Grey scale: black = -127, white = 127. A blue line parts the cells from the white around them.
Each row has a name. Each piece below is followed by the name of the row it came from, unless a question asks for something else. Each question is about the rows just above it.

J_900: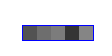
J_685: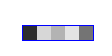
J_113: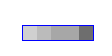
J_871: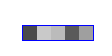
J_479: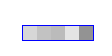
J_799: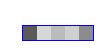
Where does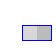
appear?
J_799
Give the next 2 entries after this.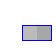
[ 39 -17]
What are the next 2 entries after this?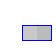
[-37  31]
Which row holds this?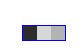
J_685
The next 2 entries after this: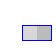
[80 12]

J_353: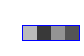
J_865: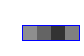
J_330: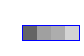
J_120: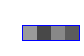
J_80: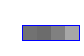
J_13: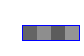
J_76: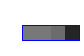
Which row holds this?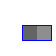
J_13
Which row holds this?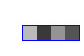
J_353
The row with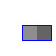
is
J_865

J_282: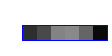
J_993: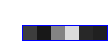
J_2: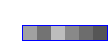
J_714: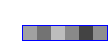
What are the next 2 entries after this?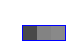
[ -26 -117]
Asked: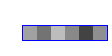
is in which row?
J_714
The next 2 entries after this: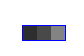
[  9 -26]

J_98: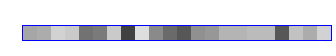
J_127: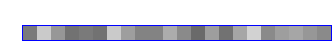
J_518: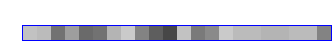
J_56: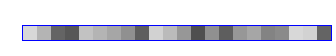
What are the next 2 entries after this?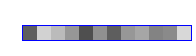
[ 82 -27]
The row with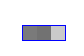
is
J_127
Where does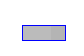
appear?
J_518
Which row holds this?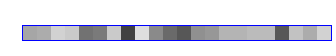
J_98
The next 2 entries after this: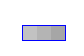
[ 16 -33]

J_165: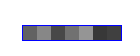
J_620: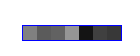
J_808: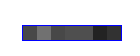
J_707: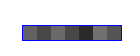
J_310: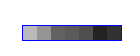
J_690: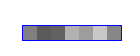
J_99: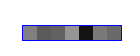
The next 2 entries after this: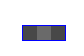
[-84 -14]
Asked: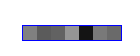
J_99

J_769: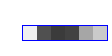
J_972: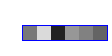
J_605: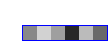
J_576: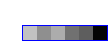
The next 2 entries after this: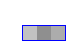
[-14 -33]
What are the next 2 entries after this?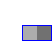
[ -33 -122]
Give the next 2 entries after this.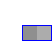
[-14 -33]

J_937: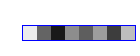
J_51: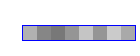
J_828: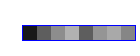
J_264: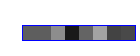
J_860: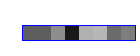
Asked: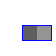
J_828
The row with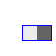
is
J_937
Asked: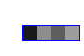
J_937
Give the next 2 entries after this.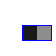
[-33  29]
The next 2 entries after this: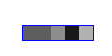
[ 55 -20]
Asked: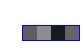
J_264
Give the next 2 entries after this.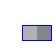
[-7 21]

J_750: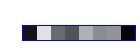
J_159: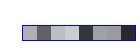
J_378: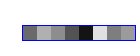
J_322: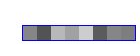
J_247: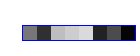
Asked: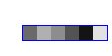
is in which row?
J_378
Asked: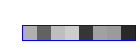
J_159
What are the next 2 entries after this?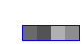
[  20 -122]
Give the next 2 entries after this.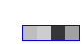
[ 27 -86]
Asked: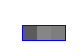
J_322
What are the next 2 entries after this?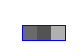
[13 20]
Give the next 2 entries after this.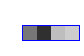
[ 90 -93]

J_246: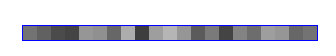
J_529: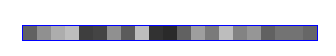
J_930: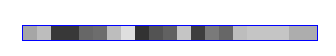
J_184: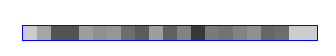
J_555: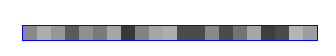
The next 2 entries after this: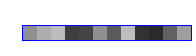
[-5 61]
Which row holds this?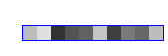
J_930

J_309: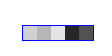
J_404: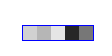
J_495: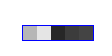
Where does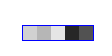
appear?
J_309
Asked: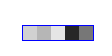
J_404
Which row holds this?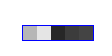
J_495

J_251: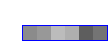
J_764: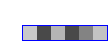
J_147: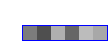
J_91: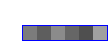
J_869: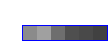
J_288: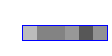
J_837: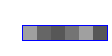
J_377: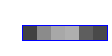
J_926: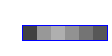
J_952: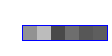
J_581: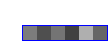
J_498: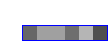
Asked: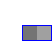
J_837
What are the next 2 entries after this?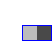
[-17 -40]

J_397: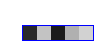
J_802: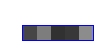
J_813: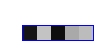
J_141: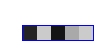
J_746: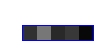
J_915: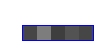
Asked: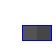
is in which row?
J_915
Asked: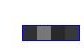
J_746
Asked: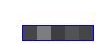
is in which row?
J_915
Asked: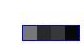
J_746
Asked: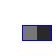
J_746

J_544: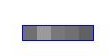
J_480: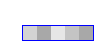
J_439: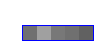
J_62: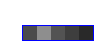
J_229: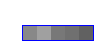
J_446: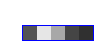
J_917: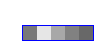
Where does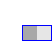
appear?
J_480
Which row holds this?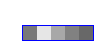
J_917
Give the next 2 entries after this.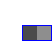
[-44 -65]
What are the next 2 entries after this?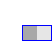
[68 40]
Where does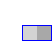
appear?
J_480
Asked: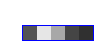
J_446

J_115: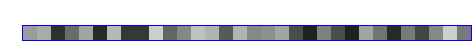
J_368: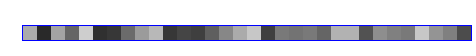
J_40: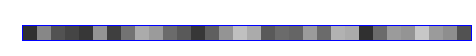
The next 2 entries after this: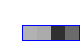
[27 20]
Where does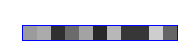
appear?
J_115
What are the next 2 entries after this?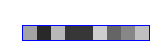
[ 50 -38]
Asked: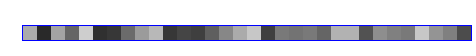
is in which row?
J_368

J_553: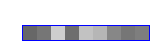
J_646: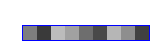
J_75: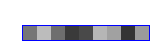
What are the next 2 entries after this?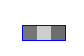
[66 54]
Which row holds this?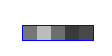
J_75
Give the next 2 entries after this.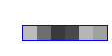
[-75  27]
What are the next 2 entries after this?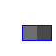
[54 14]
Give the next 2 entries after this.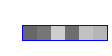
[ 7 -9]
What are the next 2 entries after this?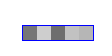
[ 7 -9]

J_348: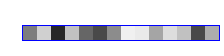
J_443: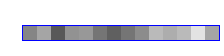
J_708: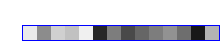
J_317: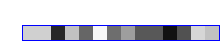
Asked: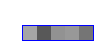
J_443
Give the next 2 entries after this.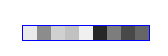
[-2 18]
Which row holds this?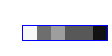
J_317
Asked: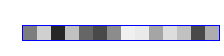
J_348
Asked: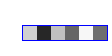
J_317
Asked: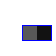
J_317

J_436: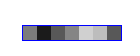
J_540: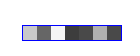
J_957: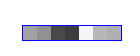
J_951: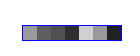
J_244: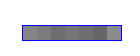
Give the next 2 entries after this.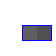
[-80  80]
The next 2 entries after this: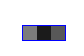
[ 5 80]
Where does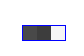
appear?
J_957

